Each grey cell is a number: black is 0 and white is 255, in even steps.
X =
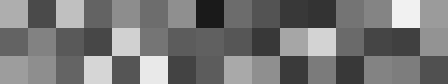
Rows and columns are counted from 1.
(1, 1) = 174
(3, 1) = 157
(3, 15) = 125
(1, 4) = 99
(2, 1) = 99
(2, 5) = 209
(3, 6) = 233
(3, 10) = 143
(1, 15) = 241
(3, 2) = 142
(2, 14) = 69
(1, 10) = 83
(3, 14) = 131

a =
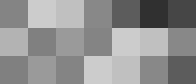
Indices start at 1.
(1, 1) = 132
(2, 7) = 136
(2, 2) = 128
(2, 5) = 204
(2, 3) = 154
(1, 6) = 48

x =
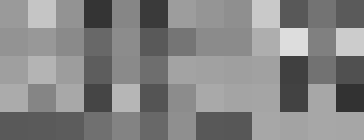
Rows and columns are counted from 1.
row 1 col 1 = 154
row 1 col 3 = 147
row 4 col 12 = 167
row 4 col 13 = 50
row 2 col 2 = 152
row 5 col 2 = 90
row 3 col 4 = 93
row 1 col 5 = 134
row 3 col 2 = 180
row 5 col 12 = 167
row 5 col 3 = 92
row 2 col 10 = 174
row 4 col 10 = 165
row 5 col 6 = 104
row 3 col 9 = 159
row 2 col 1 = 147
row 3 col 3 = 157
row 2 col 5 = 140
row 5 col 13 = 166
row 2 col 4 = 104
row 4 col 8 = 169
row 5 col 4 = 112

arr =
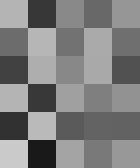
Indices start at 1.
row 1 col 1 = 180
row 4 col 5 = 146
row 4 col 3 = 160
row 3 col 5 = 81
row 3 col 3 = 136
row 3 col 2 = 174
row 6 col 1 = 202
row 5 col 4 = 99

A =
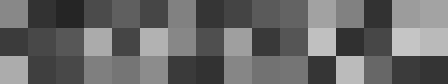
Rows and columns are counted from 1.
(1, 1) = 136
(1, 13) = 129
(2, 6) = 178
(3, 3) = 72
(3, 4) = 127
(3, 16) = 52
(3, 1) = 172
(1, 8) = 53
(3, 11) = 117
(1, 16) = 163
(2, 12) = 192
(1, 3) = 37
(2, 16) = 186
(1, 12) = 162
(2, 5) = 69

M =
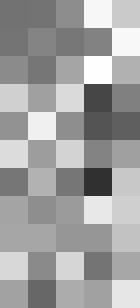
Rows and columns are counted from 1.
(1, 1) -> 114
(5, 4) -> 84
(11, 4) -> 161
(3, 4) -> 254
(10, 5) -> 167
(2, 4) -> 130
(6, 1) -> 220
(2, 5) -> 248
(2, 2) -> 132
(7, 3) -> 118
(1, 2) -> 115
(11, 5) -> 230
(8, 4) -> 232
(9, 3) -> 150
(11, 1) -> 162
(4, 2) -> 160
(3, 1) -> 139

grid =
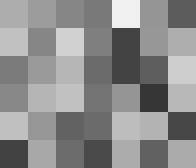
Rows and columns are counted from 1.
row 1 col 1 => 173
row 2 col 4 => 127
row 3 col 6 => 94
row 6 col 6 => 97
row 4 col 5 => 149
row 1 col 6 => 149
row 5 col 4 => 107
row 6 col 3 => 108
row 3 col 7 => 205
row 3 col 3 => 182
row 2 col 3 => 209
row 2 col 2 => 134
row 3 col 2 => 154
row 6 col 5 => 172

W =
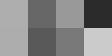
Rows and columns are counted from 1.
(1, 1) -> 174
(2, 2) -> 89
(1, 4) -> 43

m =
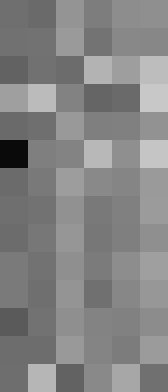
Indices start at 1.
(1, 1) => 111
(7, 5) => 133
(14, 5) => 167
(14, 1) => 110
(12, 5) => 129
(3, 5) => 158
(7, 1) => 107
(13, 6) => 155
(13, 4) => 132
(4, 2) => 187
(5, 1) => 106
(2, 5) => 136
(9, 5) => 127
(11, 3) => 148
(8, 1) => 111
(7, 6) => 154
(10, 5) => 141
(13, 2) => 109
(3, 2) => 113
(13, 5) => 124
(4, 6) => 200
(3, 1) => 98
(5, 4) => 127
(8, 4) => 121
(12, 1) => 90
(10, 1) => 122
